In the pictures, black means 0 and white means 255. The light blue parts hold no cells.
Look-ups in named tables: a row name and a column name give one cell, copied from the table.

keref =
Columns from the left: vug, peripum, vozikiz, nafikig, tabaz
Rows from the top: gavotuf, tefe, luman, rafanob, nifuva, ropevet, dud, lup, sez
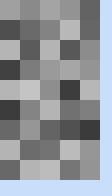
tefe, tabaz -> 102
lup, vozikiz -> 115
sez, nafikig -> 118
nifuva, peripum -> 196
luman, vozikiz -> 180
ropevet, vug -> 60
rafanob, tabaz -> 148
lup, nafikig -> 187
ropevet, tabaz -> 127
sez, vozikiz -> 188
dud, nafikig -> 81
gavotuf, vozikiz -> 164
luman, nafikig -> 88

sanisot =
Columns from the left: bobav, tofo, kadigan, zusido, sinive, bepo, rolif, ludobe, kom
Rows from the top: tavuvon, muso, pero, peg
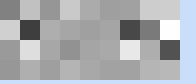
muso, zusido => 166
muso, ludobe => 122
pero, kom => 82
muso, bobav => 208
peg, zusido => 180
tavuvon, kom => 206
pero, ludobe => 174
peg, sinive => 168
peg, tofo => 175
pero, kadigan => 167
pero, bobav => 154
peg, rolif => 162
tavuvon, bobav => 129
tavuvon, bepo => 159
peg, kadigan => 159
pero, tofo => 222

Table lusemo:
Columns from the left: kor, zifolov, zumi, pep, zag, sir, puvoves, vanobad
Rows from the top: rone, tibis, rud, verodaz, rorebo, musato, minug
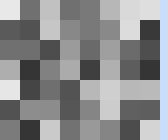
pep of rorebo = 83
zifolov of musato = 141
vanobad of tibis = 57
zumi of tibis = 198
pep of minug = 114
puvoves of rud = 107
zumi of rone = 193
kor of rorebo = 230
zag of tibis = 121
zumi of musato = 140
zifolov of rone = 112
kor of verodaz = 174
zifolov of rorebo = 69
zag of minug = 153
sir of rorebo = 207
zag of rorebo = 184
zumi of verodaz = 129

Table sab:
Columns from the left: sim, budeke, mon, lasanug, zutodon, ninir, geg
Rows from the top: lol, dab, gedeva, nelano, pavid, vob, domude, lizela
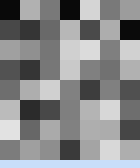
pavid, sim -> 110
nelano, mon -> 119
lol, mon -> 121
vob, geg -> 110
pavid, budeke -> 174
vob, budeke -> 43
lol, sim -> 9
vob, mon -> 72
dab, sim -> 72
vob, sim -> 187
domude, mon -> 170
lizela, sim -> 124
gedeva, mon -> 118
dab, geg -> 10

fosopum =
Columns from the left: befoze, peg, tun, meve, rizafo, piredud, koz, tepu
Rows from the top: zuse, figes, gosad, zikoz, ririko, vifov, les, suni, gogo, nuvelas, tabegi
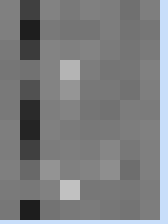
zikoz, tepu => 128
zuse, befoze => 128
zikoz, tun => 131
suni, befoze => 125
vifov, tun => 126
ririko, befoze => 121
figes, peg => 30
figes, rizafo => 117
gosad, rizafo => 131
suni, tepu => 127
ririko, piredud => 120
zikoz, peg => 114
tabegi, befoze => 119
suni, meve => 126
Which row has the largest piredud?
gogo

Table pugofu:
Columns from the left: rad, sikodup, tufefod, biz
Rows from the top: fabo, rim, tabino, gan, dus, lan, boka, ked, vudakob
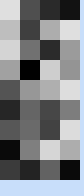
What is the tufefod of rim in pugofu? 173
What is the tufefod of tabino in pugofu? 43
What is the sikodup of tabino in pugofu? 113
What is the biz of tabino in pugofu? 155
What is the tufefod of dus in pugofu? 175
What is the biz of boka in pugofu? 220
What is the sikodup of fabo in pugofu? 79
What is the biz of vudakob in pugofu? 10
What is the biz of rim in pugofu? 223
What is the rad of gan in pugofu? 161
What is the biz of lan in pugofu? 125
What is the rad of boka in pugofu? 87
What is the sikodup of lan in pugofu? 101

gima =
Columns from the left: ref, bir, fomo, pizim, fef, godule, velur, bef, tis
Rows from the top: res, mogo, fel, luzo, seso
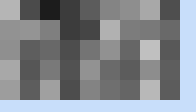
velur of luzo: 92
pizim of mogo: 60
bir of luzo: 86
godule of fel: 145
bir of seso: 93
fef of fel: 116
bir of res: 75

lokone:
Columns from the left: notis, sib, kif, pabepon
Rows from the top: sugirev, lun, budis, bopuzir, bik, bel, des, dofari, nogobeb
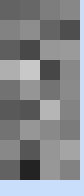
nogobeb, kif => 151
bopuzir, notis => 175
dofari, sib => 86
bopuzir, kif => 71
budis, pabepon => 154
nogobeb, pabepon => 130
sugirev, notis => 99
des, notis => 115
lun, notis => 130
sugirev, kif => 125
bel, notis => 89
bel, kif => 181
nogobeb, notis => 98
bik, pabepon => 138
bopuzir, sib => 200
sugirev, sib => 103
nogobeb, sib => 35
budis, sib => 72
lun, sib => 141
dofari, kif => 150

